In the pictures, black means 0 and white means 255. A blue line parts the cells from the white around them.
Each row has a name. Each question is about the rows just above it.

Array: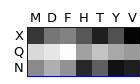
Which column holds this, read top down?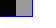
V
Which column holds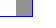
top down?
F
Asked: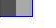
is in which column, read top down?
Y
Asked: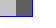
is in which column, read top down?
T
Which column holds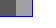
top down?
H
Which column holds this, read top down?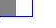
F
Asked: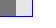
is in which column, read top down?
D

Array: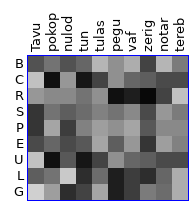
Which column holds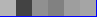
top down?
tulas
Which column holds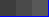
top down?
nulod
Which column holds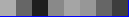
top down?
vaf
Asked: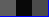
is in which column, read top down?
zerig
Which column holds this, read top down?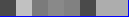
tereb

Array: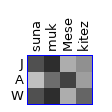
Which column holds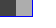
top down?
Mese
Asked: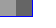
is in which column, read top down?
kitez
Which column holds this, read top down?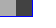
Mese

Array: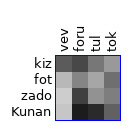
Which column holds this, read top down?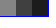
foru

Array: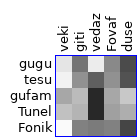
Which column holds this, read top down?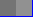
giti
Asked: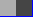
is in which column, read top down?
duse
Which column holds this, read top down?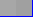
Fovaf
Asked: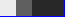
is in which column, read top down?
vedaz

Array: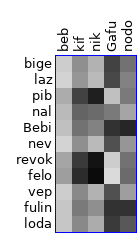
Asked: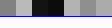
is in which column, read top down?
nik
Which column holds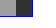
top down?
nodo
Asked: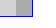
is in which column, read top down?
beb
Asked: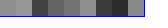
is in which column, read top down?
kif
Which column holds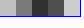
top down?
Gafu
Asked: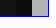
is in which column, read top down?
nik
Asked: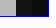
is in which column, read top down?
nik

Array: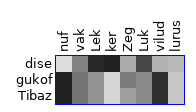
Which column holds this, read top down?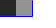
Lek
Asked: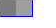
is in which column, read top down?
Zeg
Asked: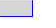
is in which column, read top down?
ker
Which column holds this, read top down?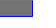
vak
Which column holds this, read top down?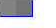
vak

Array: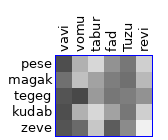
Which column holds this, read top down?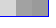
tabur
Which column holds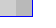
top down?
revi
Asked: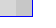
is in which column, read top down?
tabur
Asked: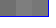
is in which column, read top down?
Tuzu
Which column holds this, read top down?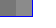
Tuzu
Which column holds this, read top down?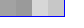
tabur
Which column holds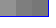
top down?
fad

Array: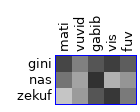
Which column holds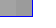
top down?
vuvid
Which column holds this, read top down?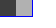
vis
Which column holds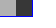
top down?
vis
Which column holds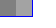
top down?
vuvid

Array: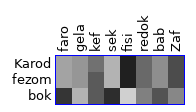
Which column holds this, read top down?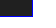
fisi
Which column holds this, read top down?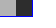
sek
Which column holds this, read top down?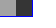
faro
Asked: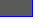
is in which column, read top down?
kef
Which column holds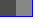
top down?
Zaf

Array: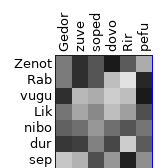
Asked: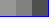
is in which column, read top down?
soped
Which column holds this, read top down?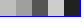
Rir
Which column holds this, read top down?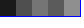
pefu

